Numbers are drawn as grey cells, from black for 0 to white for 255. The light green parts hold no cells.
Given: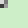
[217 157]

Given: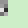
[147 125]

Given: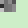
[156 114 120]

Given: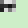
[112  52 119]

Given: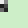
[236  72]

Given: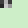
[ 63 202]

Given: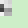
[235 226 150]

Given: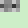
[189 123 158]
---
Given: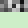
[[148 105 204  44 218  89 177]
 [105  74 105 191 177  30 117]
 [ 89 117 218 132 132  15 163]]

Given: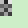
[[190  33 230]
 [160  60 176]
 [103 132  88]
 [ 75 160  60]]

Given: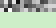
[[226  44 253 101 113 184 213 128 184  71 170 128 197 144]
 [128 226  71 226  15 170 113 101 184 197  71  86 170 157]
 [101 157  44 113 128 170  59  86 101 144 144 197 213 213]]

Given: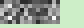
[[202  58 102 187  74  88 202  88  88  58  74  74 187 130 173]
 [187 161 117 161 145  31 173  74  88 145  74  58 173 145 161]
 [145 117  58 161  58 173 145 161 117  45 102 117 130 145 130]
 [130 187 233  88 102 173 117 173 117 117 117 145 130 202 130]
 [102 161 248  88  74 173 102 202 117 102 130 161 102 248 102]
 [ 45 145 145 102 130  45  45  58  88  88  74  74  45 173  58]]

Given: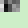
[[225  11  79 159 131]
 [199  25  79 143 159]
 [174  66 131  91 105]]

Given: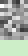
[[253 208 224 132 101 162 208]
 [224 194 208 116 146 146 194]
 [194 162 146 162 162 132 194]
 [162 116 178 240 132  58  73]
 [146 116  87 178 178 162 162]
 [132 116 101 208 224 162 162]
 [116 116 178 178 146 162 132]
 [101 208 194  87 178 101 116]
 [ 87 101 194  87  58 208 116]
 [ 73  87 224 146 146 146 178]]

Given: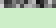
[[212  75  91 115 183  75 169 183 154 103  32 127 154  75]
 [169  48  62 127  91 127  48 154 183  17  48 103 199 115]]
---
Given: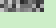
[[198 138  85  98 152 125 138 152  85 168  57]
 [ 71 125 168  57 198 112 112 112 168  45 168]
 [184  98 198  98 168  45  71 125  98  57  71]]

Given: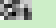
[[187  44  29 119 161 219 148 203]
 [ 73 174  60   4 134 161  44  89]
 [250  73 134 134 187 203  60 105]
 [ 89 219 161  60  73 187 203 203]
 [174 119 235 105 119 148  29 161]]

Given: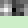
[[117 147 117  62  91 105 105]
 [132 178 147  48  75  48 162]
 [132 193 162  62  75  75 132]
 [207 248 193   3  91 117 162]]

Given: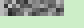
[[185 153  38  67 110 110 185 110  67  98 126 126 169 126  98 140]
 [185 169  53  83  83 126 153 153 110  98  67  83 140 153  53  83]
 [185 140  98 185  67  98  53 153 126 140  98 126 110 110 185 153]
 [185  53 198 110 169  83  98  83 140 140 169 140  83  98 153 126]]

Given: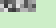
[[166 226  72  58 112 181 181 139 151]
 [125  72  99 112 210 194  86 151 166]
 [210  58 194  99 226 151  86 139  86]]

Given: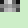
[[131 147 162 131 116]
 [ 87 176 191 162  72]
 [ 25 176 218 102  11]]

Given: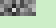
[[172  87  48 217  75 172 143 115 187]
 [ 75 129 103  48  87 129 115 103  87]
 [143 115 129  33 129  75 103 159 172]
 [103 159 143  87 172  75 143 115 143]]
